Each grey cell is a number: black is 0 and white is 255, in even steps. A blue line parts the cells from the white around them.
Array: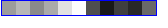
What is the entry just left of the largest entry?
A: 225
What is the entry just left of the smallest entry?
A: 78

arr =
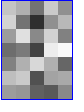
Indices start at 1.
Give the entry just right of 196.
176
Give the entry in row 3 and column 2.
224
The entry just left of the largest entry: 237
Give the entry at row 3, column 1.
156
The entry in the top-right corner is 144
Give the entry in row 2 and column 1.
210
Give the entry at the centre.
66
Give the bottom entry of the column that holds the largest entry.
137
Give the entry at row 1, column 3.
115
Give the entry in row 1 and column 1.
196

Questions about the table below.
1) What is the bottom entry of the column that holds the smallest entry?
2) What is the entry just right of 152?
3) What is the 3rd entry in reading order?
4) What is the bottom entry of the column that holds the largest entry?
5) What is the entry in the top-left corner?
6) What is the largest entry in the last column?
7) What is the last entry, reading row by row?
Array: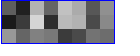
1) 152
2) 101
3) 178
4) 129
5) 94
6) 144
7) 109

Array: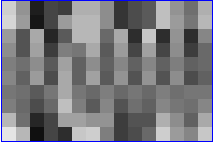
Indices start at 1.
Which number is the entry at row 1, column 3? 30
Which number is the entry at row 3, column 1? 155
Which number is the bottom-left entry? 229
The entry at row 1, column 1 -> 206
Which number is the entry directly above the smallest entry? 38
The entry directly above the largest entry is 183
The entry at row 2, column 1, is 213
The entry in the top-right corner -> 175
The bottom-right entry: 199
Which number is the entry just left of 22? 155
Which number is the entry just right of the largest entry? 183
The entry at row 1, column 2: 147
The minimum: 16

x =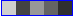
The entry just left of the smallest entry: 100
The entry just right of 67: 152
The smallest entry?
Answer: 47

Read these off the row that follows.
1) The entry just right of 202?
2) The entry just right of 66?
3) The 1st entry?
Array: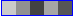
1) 145
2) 166
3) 202

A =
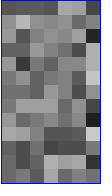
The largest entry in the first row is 167
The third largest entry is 182
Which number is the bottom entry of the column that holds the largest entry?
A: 113
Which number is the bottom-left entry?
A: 106
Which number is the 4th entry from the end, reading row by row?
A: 167
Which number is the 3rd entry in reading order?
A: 91
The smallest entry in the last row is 91
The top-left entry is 85
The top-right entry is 70
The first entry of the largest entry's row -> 167
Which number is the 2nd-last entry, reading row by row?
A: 129
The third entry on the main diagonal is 129
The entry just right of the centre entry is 129
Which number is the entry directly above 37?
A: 129
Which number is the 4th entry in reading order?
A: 85
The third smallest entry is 51
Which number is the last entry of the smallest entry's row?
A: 31
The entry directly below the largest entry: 121
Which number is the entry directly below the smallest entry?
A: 201
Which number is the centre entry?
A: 152
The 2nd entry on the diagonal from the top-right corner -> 106
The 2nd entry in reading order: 91

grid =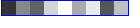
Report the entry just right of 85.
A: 191
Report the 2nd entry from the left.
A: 136
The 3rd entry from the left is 99

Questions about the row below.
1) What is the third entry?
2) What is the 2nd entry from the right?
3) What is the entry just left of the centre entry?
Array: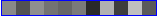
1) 143
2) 191
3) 102

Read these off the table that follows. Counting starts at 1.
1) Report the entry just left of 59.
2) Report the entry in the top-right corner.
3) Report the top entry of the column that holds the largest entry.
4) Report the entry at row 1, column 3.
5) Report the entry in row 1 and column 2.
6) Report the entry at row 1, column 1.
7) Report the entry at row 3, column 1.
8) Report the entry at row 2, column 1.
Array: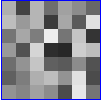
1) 181
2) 103
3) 110
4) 181
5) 67
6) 175
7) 117
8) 189

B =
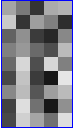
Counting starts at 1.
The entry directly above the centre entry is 106
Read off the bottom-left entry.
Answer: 72
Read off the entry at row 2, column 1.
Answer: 201
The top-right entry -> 179
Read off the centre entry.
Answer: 78
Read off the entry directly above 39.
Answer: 128
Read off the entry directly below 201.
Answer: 98
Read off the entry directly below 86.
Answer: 113
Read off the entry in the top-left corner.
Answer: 165
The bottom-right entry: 222
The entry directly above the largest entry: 128
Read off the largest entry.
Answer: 229
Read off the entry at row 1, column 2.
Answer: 121

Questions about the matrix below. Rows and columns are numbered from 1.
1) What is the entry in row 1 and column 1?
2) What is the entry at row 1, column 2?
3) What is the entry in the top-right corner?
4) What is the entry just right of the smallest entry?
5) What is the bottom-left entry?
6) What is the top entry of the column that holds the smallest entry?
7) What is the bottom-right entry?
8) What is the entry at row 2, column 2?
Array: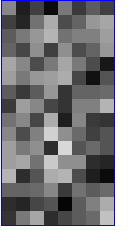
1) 135
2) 30
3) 64
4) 92
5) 52
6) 121
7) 193
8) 37

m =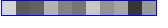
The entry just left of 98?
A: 90
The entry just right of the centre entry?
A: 199

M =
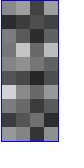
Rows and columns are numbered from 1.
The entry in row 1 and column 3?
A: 66
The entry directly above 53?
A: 112
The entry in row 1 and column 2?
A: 158
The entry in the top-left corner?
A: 138
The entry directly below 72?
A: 138
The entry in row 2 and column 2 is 60
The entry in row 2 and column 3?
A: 78
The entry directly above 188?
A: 97
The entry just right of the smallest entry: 78
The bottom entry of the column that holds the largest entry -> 152
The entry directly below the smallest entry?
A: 105
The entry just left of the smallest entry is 72
